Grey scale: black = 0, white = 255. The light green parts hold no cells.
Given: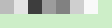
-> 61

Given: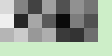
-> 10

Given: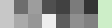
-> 52

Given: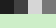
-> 29

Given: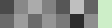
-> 44

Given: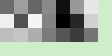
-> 1

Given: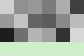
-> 30

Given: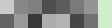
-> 56

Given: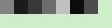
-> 12

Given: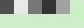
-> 52
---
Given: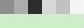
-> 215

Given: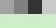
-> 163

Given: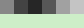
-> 161

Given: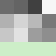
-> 226

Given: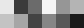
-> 232

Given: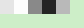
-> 229

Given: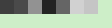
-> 197

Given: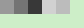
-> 188

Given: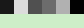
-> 177
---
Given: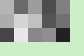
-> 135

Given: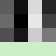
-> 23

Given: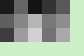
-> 208

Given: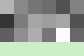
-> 117

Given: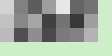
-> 122

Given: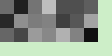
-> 177

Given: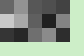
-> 111

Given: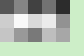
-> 121

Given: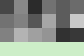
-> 148

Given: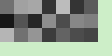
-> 99
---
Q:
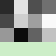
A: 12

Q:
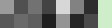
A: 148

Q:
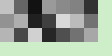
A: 79

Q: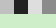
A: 34

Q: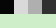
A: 217

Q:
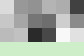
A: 72

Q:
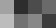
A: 114
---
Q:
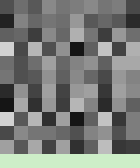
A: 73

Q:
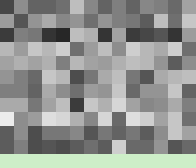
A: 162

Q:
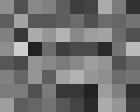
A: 49

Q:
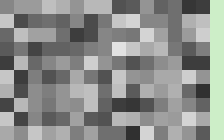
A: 61

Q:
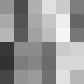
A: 125
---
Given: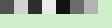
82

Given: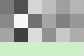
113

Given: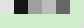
159

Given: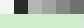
135

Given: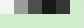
78

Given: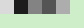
131

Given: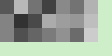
73

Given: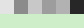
157

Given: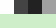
160

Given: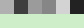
134
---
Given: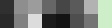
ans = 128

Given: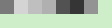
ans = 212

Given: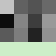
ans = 125

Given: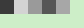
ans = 211

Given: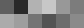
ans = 158

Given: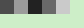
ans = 155

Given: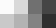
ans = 179
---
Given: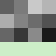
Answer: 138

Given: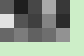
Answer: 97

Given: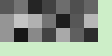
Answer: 137

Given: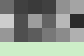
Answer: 92

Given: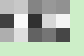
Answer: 98

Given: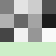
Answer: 150

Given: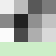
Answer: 174
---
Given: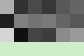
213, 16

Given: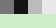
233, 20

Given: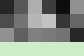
194, 13

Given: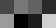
208, 0

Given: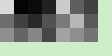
218, 4

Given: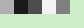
243, 26

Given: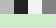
243, 35
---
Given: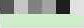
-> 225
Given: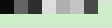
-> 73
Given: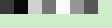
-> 86
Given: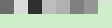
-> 150
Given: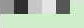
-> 85
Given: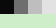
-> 226
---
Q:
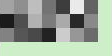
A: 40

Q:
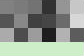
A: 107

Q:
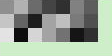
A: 122

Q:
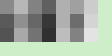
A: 109

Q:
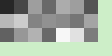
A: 117

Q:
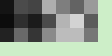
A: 211
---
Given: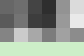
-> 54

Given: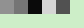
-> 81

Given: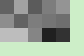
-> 50

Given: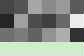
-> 50

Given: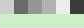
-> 106

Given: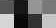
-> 23
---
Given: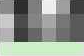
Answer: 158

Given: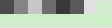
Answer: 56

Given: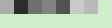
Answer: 82

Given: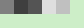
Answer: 192

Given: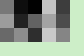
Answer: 61

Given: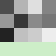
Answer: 152

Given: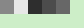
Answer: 103
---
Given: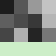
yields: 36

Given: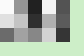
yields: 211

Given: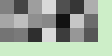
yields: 151

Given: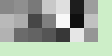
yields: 230

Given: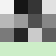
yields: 203

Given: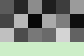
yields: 212

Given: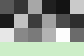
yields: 253

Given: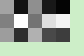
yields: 73
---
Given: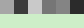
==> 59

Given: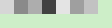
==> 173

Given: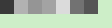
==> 149

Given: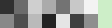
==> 186

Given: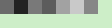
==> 121

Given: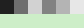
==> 110

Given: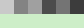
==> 131

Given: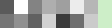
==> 97

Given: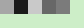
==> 166

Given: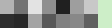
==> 164
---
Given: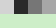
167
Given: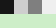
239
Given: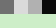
10
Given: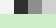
208
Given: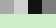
124
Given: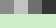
53
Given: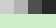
40
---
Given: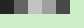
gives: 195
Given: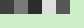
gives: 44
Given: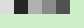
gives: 177
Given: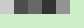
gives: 104
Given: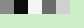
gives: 245
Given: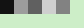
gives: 96
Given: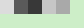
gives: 56
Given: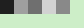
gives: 111
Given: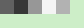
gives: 151
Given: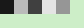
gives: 64
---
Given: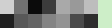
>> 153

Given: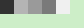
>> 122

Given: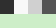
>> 208

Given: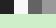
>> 99

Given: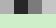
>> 123

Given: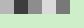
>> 218

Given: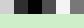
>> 244

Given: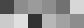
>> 113
